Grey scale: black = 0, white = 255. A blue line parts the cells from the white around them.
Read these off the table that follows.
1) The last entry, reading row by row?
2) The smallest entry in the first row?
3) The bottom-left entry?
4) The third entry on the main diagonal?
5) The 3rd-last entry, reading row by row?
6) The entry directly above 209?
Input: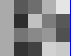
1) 201
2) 88
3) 170
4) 137
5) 66
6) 151

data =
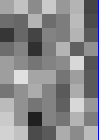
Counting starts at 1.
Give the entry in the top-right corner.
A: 68
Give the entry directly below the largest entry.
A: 145
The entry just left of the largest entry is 158
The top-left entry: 165
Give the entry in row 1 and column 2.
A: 194
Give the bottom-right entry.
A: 187
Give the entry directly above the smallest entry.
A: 117
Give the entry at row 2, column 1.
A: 109
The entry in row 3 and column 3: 68
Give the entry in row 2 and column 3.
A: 180
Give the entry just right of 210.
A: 194
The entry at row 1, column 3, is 139
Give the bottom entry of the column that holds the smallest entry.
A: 75
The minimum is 32
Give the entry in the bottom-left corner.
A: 210
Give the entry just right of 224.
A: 165
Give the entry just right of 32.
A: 131

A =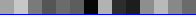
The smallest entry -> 6
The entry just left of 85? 122
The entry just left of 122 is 199
